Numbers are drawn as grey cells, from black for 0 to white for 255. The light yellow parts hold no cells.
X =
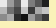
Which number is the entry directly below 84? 169
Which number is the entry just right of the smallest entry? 155
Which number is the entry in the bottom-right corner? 57
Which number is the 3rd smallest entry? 44
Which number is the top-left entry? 233
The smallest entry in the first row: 31

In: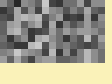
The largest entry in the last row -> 184
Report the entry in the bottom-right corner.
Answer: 112
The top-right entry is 141
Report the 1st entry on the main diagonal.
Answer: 141
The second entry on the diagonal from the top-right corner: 98
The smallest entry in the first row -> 39
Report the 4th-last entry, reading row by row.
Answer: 128
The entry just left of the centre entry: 83
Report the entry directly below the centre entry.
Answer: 141
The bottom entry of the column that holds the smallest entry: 168
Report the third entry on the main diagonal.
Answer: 168
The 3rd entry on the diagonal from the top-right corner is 156
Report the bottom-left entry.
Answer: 156
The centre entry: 156
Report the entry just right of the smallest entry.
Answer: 141
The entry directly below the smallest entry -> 168
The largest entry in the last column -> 156
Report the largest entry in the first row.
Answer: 200

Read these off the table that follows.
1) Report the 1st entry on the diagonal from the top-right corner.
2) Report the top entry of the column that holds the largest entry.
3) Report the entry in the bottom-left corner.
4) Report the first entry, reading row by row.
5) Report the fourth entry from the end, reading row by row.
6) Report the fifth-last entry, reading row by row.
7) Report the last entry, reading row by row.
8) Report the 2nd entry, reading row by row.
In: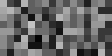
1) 69
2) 95
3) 110
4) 180
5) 43
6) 18
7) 56
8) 69

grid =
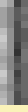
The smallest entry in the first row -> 64
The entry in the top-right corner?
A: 104
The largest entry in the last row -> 188
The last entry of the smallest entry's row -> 117
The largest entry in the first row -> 188
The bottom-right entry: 92
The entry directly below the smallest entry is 77
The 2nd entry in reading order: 161
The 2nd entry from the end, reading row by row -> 77
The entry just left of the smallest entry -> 145
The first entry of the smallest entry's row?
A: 175
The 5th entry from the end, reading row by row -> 104

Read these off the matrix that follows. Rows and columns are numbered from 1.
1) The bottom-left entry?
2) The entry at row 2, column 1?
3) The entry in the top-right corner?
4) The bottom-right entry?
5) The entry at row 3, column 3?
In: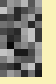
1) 101
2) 196
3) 166
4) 25
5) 40

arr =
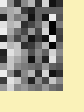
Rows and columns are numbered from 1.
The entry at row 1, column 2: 138
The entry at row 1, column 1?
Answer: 237
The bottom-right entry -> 97
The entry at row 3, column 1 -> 34
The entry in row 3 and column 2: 168
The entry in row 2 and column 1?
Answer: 152
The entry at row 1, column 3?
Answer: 47
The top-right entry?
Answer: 47
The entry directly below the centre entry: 83
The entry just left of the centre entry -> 47
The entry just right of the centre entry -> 111
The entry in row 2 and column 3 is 182
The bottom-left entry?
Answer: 152
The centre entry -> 59
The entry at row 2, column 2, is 168

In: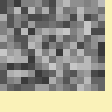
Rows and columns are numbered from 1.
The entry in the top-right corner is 185
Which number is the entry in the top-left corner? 73
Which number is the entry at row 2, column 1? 73
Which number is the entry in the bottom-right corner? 100
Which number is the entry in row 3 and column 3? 129
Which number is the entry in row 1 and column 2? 100
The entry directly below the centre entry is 173
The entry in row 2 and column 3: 185
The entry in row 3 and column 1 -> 173
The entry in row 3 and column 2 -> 85
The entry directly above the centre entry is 73
